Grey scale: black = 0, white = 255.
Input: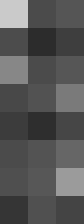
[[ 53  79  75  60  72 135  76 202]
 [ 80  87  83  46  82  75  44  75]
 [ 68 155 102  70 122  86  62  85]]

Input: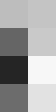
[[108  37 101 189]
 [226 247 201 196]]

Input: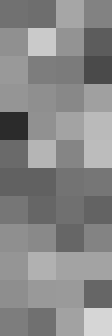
[[125 142 149 143 118  97 106  43 149 153 144 113]
 [112 153 177 137 102  97 181 145 143 125 202 110]
 [162 154 163 102 112 115 133 163 136 123 147 166]
 [214 102 163 131  99 118 188 186 160  74  92 130]]

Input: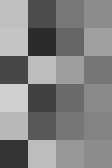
[[ 53 184 207  71 196 191]
 [189  88  65 189  43  76]
 [151 118 107 157 102 120]
 [140 131 137 118 159 140]]

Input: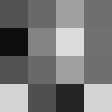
[[211  82  14  82]
 [ 79 105 132 105]
 [ 36 160 220 160]
 [211 111 113 111]]

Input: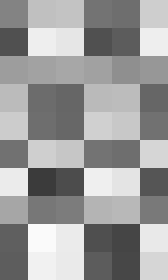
[[ 93  95 166 235 113 204 187 157  80 131]
 [241 250 119  59 207 110 108 162 238 192]
 [234 235 124  76 198 103 102 167 230 195]
 [ 92  79 180 239 115 208 186 161  80 115]
 [ 71  69 184 228 110 200 188 143  92 110]
 [214 233 121  85 214 113 102 151 238 206]]

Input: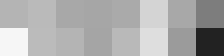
[[246 180]
 [187 186]
 [180 168]
 [165 166]
 [185 170]
 [222 212]
 [155 168]
 [ 34 125]]

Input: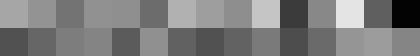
[[ 81 166]
 [102 147]
 [125 115]
 [132 145]
 [ 91 143]
 [144 108]
 [ 97 177]
 [ 81 158]
 [ 98 142]
 [122 197]
 [ 77  59]
 [106 136]
 [149 228]
 [156  95]
 [133   3]]
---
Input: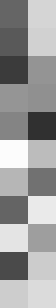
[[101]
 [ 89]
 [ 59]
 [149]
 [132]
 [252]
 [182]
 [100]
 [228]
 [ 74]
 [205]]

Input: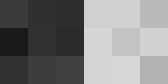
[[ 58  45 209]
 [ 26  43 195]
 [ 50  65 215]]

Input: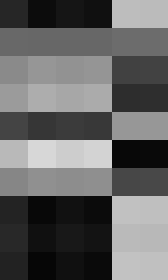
[[ 38  21 189]
 [104 103 108]
 [138 146  65]
 [155 167  45]
 [ 68  59 151]
 [185 205   8]
 [134 141  71]
 [ 35  17 193]
 [ 40  24 186]
 [ 34  16 194]]

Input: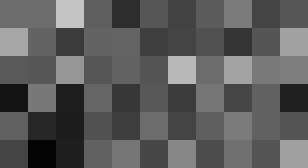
[[108 196  45  66 123  86]
 [166  59 100  68  52 162]
 [ 89 150  98 184 163 127]
 [ 19  30  55  60  70  32]
 [ 96  28  62  68 123  84]
 [ 68  31 118 135 112 160]]

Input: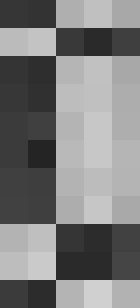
[[ 54 175 168]
 [187  57  63]
 [ 52 181 168]
 [ 55 189 173]
 [ 59 180 174]
 [ 59 185 181]
 [ 64 179 180]
 [ 65 173 169]
 [179  53  65]
 [189  42  69]
 [ 59 180 178]]

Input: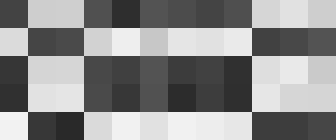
[[ 67 207  46  76  79 225]
 [219  74 238 229 234  72]
 [ 54 214  64  60  48 233]
 [ 48 229  55  44  47 214]
 [242  41 241 241 231  61]]
